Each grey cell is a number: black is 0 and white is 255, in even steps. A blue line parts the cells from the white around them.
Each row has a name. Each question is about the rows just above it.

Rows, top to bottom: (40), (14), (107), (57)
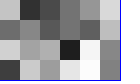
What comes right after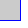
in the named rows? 157
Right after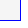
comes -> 135

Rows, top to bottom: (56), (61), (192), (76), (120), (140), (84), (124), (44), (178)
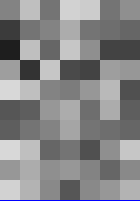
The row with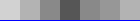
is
(178)
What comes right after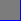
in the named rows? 151
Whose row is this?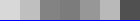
(120)
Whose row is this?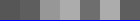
(140)
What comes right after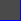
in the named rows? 67
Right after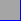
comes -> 116

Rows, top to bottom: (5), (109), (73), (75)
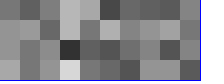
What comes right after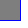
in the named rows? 183
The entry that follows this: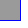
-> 104
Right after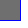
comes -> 132
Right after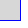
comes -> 119

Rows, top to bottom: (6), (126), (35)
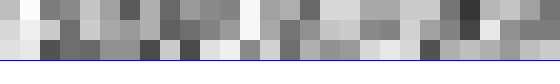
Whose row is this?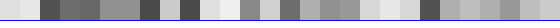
(35)
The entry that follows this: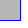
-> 197

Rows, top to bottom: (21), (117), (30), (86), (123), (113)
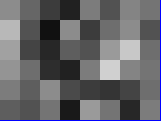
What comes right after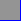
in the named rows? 110
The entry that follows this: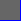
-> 60
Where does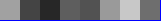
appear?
(30)
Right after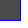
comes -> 60
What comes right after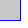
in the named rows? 110

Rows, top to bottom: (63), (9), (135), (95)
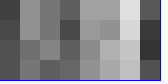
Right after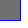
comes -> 133
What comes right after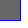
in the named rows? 146
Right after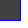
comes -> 146
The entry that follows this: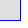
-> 88
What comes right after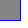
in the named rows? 95
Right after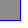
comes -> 176

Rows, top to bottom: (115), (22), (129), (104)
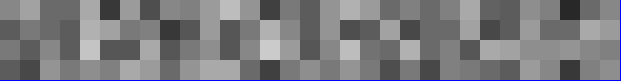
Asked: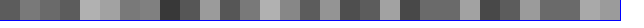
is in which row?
(22)
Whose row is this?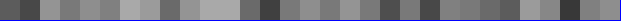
(104)
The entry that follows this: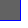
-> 92
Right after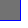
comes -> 106

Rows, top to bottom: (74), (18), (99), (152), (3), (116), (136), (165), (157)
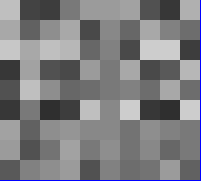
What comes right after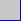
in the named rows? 168
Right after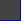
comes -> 61
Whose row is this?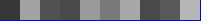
(152)
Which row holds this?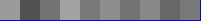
(165)
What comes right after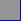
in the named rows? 136

